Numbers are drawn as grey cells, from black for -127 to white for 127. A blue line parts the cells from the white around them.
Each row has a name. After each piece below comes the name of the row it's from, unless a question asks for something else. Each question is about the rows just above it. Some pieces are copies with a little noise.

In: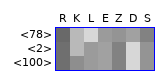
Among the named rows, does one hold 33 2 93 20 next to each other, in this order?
no
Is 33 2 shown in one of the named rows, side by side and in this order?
yes
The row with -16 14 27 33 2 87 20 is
<100>
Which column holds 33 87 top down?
D
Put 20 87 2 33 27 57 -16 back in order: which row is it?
<2>

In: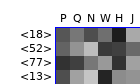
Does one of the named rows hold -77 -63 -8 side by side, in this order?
yes
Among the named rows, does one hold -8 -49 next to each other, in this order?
yes
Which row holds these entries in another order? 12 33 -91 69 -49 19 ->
<13>

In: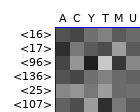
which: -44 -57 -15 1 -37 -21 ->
<16>
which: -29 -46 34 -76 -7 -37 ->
<107>
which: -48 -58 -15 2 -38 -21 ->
<16>
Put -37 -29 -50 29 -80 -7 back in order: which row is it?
<107>

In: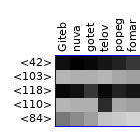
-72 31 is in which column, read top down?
fomar
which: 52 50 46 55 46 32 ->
<103>
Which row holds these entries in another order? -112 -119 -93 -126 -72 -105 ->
<42>
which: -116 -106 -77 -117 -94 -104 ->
<118>
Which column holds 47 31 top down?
gotet

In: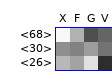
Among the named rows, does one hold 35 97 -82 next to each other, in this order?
yes
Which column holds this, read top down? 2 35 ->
F
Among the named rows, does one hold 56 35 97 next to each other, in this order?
yes
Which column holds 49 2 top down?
F

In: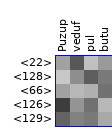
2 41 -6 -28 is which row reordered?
<129>
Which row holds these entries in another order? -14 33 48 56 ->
<66>
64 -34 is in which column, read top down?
pul
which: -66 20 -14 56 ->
<126>

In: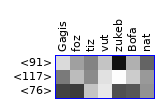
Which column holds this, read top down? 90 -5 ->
Gagis
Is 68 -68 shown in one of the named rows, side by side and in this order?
no
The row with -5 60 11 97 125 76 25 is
<117>
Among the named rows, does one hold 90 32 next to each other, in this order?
yes
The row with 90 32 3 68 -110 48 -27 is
<91>
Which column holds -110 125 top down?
zukeb

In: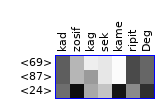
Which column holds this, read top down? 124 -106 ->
kame
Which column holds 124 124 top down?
kame
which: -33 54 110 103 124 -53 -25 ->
<69>
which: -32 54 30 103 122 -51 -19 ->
<87>
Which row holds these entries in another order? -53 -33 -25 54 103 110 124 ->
<69>

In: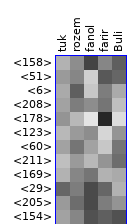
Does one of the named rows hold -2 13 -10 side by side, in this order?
yes
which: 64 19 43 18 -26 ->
<211>
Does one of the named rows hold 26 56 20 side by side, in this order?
yes
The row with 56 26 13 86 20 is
<123>
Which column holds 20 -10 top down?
Buli
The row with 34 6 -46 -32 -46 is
<154>

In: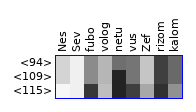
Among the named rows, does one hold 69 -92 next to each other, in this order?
no
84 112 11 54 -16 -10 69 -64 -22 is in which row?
<94>

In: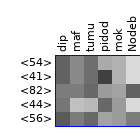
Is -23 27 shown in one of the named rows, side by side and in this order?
yes
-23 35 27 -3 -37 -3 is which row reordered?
<56>
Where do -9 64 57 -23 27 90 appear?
<44>
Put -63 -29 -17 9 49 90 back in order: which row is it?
<41>
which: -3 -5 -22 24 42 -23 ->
<82>

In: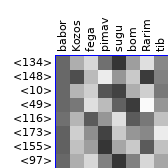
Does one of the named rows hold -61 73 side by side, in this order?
yes
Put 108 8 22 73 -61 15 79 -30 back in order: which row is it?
<173>

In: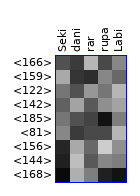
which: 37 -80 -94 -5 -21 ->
<159>
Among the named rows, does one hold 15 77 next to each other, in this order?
no
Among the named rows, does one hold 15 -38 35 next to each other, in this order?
no
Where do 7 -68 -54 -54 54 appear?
<81>
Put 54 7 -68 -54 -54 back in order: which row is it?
<81>

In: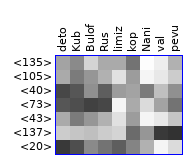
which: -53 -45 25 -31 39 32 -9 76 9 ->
<40>
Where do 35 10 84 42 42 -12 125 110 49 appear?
<135>
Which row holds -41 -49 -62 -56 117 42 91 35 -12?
<73>

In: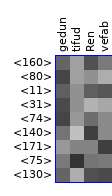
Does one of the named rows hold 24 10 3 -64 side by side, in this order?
no
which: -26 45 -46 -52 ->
<130>
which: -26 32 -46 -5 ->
<160>
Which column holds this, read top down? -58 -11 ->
gedun
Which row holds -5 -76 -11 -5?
<75>

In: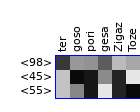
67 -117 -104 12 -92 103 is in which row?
<45>
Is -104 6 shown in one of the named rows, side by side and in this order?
no
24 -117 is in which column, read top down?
goso
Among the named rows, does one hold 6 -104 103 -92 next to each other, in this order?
yes
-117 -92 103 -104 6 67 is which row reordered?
<55>
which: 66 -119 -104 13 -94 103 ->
<45>

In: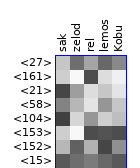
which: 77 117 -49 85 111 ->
<161>
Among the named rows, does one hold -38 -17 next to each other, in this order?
yes
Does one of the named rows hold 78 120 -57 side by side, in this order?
no

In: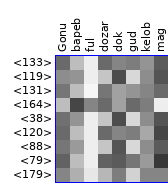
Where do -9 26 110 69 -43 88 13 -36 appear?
<88>
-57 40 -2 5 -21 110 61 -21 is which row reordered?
<120>

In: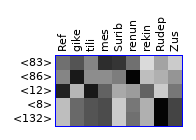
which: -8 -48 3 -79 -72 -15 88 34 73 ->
<83>
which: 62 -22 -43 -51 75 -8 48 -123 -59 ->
<8>
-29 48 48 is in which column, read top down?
rekin

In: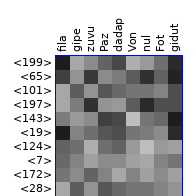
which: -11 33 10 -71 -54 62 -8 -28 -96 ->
<143>
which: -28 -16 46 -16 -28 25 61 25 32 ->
<124>
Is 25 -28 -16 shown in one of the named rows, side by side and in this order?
no
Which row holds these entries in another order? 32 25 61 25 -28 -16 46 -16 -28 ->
<124>
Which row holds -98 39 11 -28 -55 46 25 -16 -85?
<199>
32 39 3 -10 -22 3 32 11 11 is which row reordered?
<7>

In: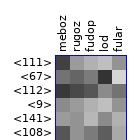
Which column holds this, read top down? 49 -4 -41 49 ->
fudop
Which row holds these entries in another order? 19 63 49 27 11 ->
<9>
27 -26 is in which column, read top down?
rugoz
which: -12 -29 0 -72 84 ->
<67>
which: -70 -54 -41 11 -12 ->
<112>
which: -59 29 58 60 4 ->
<111>
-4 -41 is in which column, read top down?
fudop

